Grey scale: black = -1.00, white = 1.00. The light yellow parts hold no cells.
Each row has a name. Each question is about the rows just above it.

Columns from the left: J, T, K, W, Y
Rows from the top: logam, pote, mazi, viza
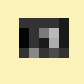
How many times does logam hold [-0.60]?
4
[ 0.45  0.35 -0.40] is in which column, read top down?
W
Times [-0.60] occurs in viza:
3
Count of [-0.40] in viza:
1
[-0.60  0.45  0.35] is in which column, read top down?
W
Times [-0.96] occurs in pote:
1

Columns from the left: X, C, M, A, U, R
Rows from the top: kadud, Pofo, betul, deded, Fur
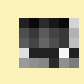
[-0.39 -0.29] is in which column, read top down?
X
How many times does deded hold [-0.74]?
4
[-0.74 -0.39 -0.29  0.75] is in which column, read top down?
X

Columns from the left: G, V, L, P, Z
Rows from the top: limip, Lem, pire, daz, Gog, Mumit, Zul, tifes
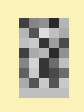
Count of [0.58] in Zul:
2
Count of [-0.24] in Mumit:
1
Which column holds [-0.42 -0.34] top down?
P
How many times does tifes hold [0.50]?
5
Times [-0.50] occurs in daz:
1
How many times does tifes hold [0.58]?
0

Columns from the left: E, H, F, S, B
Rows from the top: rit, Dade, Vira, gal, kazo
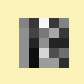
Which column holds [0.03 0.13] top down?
E
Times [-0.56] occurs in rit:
2
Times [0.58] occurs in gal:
0
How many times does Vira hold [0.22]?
0
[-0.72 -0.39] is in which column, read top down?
S

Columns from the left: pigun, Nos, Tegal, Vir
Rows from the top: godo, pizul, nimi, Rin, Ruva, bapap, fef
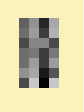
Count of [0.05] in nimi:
2
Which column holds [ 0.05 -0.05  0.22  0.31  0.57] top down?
Nos

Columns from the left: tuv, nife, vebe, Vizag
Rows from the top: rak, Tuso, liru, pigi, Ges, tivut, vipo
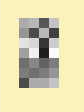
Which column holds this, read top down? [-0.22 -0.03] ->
vebe
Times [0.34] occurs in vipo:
2

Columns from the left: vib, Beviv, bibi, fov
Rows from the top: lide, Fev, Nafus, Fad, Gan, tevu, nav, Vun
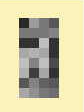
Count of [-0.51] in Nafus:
0
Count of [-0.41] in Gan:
1
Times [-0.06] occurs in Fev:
3
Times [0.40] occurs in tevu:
1
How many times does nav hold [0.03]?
1

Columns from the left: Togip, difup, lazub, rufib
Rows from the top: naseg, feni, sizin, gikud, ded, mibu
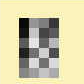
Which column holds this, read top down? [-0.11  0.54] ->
lazub
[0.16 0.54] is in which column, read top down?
difup
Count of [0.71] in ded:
2
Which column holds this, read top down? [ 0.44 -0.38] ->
rufib
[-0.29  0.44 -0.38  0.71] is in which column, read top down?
rufib

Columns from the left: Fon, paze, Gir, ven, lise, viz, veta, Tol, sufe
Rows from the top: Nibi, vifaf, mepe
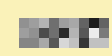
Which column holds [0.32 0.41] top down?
viz
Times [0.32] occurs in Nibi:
1
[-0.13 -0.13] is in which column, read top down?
ven

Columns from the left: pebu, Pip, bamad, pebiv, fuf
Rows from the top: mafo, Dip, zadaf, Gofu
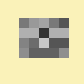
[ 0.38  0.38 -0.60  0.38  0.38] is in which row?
Dip
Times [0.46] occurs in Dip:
0
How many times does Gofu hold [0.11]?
2
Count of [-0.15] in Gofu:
0

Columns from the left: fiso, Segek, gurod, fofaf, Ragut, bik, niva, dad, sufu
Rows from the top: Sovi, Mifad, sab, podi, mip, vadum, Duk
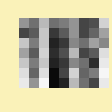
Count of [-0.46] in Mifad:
2
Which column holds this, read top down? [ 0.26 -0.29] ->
dad
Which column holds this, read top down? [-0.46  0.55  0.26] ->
fiso

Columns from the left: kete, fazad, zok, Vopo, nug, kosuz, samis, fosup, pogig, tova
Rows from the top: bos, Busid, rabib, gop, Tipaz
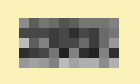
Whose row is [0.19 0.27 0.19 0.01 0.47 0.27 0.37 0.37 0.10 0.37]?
Tipaz
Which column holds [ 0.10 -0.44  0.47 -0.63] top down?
kete
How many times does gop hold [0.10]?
0
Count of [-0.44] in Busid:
5
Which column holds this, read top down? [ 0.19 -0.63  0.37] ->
tova
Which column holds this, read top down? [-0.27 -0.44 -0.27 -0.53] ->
fazad

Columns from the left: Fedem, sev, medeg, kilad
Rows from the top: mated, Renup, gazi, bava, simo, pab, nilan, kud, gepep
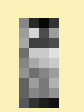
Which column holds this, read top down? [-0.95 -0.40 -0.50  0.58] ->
medeg
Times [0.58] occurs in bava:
2
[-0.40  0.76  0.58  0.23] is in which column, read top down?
kilad
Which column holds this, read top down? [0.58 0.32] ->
sev
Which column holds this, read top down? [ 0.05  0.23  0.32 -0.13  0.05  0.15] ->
Fedem

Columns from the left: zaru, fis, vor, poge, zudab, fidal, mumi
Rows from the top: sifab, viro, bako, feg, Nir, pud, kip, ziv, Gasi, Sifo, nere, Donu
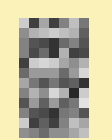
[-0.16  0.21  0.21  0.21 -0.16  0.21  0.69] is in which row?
pud
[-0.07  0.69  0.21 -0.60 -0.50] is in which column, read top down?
poge
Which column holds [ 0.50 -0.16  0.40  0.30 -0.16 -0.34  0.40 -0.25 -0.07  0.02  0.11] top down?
zudab
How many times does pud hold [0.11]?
0
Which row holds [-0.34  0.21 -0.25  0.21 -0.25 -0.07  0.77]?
Gasi

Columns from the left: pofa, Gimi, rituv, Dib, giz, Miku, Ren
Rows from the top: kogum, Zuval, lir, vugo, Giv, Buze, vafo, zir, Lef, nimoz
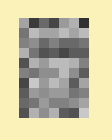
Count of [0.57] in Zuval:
0
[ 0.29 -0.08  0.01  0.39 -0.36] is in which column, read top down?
pofa

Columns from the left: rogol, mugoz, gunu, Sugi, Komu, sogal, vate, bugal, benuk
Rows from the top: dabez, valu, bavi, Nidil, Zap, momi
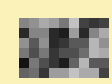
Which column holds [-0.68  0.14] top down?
rogol
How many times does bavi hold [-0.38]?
0

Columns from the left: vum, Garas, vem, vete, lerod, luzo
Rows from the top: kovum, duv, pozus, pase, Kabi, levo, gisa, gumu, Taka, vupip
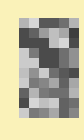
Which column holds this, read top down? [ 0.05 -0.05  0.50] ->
vem
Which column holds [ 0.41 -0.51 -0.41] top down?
luzo
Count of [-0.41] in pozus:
4
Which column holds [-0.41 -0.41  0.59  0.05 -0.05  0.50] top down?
vem

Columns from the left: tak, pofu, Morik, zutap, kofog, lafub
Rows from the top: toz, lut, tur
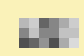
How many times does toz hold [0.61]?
2
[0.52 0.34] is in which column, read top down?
kofog
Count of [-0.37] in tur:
2
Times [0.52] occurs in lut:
3
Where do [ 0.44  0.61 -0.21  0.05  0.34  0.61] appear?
toz

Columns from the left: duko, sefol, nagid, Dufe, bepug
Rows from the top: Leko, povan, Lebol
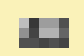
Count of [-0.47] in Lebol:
2
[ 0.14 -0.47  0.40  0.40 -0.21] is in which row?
povan
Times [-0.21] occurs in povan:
1
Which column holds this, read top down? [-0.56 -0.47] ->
sefol

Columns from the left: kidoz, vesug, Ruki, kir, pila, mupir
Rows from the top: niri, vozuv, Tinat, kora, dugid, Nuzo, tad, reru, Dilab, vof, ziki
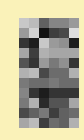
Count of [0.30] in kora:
4
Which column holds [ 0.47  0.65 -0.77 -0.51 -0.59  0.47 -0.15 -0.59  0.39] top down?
vesug
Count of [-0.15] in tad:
4
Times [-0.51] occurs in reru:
0
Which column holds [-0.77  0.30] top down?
mupir
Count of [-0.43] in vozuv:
1

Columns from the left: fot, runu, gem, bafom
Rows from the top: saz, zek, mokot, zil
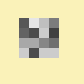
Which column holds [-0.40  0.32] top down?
runu
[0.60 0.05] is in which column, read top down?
gem
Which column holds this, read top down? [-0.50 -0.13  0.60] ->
bafom
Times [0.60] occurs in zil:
3

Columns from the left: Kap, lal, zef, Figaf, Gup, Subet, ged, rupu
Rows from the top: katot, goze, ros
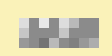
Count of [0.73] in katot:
2
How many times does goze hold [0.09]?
6
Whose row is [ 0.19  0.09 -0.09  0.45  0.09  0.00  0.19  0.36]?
ros

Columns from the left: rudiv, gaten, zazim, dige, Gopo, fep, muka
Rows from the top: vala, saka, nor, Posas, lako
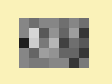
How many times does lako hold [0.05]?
3
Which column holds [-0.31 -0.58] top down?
muka
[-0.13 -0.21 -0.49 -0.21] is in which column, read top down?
Gopo
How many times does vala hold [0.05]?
4
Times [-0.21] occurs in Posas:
3

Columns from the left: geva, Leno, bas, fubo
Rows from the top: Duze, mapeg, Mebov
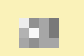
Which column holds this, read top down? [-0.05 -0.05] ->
fubo
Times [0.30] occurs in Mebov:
3
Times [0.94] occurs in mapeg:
1
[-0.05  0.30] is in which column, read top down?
fubo
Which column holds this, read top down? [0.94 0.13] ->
Leno

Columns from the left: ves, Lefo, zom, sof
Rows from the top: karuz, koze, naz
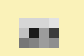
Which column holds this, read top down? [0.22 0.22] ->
zom
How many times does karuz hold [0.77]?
1
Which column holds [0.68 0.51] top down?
ves
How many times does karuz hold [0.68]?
3

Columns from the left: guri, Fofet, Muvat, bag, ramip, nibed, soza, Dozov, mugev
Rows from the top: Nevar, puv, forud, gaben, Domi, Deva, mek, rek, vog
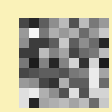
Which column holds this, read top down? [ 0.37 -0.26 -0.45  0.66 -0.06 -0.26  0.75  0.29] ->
nibed
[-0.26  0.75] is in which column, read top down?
nibed

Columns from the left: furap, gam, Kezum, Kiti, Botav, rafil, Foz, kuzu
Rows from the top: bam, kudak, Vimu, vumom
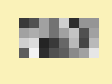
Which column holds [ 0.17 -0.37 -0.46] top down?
Foz
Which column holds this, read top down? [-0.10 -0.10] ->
Kiti
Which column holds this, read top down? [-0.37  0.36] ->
gam
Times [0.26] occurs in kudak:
4

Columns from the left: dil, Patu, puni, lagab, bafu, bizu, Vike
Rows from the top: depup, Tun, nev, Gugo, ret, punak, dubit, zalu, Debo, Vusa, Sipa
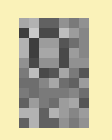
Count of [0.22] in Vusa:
2
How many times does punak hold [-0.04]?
2
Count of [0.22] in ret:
0
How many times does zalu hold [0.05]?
1
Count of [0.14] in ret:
5
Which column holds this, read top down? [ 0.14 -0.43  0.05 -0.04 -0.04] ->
puni
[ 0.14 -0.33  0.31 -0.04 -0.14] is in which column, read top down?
lagab

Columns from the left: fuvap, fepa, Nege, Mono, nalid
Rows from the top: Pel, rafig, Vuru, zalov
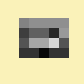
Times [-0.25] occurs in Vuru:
0
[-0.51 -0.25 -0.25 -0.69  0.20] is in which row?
rafig
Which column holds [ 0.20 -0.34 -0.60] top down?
nalid
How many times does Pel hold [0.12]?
4
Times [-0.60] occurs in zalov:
4
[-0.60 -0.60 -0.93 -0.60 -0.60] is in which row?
zalov

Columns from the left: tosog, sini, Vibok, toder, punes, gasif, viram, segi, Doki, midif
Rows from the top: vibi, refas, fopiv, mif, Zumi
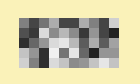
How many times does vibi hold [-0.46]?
4
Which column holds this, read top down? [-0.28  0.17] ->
Doki
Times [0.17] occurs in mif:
3
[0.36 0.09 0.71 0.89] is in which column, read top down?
toder
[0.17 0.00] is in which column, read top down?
sini
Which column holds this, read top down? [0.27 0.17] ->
midif

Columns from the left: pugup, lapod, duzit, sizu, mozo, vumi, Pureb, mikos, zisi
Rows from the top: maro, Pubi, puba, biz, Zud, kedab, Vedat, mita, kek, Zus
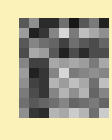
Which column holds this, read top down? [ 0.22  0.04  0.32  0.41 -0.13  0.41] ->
Pureb
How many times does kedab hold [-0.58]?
1

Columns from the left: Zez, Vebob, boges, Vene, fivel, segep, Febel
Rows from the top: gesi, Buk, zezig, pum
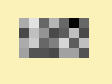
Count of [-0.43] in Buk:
3
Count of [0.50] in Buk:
2
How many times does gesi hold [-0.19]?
3
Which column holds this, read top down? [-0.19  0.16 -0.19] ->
boges
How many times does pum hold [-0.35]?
3
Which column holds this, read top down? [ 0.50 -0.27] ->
segep
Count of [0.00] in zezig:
1

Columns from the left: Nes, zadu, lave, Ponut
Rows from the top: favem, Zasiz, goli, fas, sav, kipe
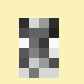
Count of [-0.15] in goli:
1
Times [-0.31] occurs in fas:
2
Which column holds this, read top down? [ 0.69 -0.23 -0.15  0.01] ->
zadu
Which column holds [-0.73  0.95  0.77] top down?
Ponut
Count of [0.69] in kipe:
3
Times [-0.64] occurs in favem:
2
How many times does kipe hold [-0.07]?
1

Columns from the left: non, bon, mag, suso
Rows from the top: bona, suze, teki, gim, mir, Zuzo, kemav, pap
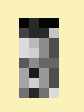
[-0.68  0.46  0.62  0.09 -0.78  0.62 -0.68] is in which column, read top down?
bon
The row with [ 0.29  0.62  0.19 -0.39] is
kemav
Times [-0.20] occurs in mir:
2
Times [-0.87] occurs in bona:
0

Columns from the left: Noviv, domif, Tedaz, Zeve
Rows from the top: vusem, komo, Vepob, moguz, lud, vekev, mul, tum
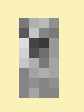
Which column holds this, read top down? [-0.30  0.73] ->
Noviv
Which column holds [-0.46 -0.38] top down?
domif
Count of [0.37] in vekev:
1
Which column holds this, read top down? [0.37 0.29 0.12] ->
domif
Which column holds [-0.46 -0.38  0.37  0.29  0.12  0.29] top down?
domif
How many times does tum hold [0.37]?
0

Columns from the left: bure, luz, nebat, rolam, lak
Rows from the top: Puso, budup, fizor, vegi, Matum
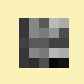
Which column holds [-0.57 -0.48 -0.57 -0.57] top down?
bure
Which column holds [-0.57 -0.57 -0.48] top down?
bure
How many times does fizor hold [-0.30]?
2
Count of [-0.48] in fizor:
3

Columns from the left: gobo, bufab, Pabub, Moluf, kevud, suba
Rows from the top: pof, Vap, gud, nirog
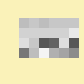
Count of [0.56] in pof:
4
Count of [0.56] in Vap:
0
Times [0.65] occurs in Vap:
5
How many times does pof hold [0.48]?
2
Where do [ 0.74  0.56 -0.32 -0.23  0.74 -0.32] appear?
gud
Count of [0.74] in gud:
2
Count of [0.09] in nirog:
1

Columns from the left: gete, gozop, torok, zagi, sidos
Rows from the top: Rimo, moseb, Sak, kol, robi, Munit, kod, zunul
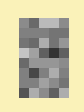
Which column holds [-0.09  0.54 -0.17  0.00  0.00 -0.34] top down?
gete
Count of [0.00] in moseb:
3
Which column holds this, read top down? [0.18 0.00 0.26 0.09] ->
torok
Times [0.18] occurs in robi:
3
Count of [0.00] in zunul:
0
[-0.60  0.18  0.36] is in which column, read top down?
zagi
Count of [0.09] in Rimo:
2

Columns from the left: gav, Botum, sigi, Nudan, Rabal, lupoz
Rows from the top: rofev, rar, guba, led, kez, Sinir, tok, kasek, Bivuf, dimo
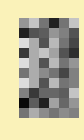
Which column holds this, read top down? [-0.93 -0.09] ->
gav
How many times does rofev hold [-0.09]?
2
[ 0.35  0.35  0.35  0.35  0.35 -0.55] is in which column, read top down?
Botum
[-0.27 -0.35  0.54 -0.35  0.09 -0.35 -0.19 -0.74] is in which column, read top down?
sigi

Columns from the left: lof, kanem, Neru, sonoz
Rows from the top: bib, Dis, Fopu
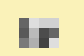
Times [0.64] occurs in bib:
2
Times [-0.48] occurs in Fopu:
1
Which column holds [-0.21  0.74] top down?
sonoz
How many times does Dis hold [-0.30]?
1
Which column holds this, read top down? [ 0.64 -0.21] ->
sonoz
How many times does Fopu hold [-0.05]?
1

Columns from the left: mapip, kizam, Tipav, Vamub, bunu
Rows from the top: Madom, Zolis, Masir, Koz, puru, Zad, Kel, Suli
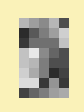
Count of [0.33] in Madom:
0
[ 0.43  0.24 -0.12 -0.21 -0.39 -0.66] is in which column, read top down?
Vamub
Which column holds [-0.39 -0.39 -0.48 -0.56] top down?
bunu
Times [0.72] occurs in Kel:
2
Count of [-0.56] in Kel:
2
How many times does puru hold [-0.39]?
2

